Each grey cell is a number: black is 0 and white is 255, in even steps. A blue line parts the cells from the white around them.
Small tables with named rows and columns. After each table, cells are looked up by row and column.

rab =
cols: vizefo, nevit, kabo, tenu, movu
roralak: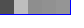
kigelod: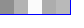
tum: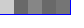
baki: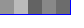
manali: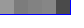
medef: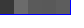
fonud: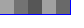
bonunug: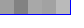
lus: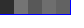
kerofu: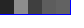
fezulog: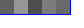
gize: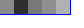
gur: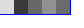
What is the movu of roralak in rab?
149
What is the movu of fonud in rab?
105
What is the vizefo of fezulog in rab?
96
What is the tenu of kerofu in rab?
93
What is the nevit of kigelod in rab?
179
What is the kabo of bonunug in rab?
168
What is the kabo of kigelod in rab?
251
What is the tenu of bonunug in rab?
162

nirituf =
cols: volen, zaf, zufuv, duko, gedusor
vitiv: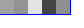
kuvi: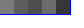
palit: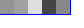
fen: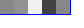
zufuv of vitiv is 227
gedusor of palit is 136
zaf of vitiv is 147
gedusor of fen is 135
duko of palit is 69
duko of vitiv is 68
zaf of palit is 160
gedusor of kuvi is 55
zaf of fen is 146
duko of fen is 66
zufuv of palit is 223
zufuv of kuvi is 77
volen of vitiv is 162
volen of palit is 148
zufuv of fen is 241
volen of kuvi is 123
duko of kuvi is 108
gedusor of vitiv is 143

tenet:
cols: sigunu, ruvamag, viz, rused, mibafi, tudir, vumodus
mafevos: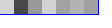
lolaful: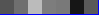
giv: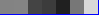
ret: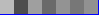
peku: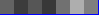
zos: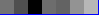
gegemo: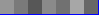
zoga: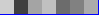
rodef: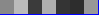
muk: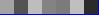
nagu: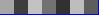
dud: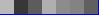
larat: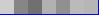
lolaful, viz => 187
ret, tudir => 119
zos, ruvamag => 79
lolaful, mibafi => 121
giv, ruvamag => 132
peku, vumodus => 127
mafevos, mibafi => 162
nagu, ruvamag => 61
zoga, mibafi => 108

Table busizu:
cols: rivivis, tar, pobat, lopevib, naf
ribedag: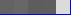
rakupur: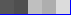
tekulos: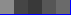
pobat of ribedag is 93
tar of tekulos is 69
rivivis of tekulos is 140
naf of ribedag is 219
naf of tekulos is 106
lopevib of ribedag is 94
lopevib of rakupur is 174
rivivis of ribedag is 99
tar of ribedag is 103

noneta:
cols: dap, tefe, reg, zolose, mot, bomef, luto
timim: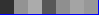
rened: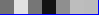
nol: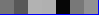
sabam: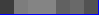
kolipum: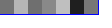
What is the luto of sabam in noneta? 82
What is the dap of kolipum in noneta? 115
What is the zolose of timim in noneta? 87
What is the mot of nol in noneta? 6
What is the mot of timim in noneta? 143
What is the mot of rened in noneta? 143
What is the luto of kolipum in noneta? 119
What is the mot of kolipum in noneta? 191

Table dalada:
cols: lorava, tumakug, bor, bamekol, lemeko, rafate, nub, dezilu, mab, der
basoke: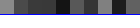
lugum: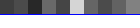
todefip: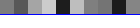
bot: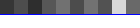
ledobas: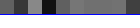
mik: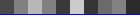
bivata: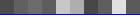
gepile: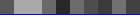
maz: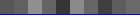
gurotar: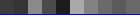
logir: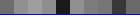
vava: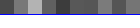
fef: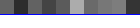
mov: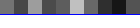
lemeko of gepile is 40
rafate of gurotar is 169
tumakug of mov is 71
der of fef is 52
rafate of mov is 192
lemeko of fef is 91
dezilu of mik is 107
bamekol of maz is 100
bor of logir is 158
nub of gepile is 77
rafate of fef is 172
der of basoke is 97
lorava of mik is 72
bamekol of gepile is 105
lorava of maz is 87
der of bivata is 90
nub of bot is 114
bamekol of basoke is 57

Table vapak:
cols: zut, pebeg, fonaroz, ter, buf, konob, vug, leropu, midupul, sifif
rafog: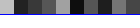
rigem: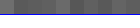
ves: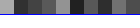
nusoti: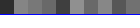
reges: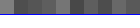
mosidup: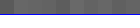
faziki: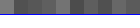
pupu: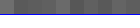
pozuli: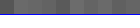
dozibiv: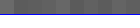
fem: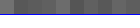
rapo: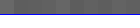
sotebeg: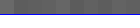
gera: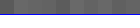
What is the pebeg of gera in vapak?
104
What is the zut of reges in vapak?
127
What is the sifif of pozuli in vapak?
101
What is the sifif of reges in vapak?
89
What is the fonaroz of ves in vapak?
67
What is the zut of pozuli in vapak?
86
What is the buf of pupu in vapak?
106
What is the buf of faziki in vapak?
115
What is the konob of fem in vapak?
85
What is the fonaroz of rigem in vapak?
93
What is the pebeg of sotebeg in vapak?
93
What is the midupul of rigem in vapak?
100
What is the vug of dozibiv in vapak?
97
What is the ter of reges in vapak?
94
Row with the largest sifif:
nusoti

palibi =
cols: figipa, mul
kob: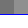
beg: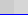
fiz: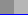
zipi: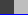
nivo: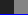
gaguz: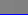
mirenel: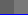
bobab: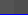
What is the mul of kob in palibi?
143
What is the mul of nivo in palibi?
132
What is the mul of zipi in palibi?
190
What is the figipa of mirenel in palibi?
98
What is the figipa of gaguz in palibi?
130
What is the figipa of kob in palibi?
115
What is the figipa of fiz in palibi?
142
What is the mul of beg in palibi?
214
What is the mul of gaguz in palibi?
128
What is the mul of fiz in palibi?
182
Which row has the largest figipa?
beg

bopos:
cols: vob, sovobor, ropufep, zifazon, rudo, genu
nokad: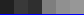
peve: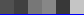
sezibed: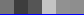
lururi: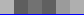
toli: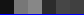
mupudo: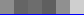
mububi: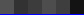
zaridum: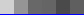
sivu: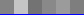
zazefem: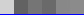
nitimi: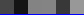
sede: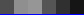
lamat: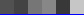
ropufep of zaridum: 104
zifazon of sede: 85
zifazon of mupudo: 95
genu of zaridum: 95
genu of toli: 64
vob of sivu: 131
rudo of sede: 48
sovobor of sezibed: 61
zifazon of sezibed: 196
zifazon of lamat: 135

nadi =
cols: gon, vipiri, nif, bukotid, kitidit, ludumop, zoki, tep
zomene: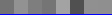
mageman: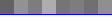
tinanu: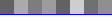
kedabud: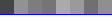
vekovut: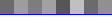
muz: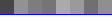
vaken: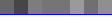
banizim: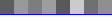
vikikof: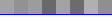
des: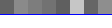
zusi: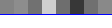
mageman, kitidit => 117
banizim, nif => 125
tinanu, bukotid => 156
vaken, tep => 143
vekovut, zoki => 107
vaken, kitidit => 117
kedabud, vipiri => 146
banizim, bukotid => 157
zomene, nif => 126
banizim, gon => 93
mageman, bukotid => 173
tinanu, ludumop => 206

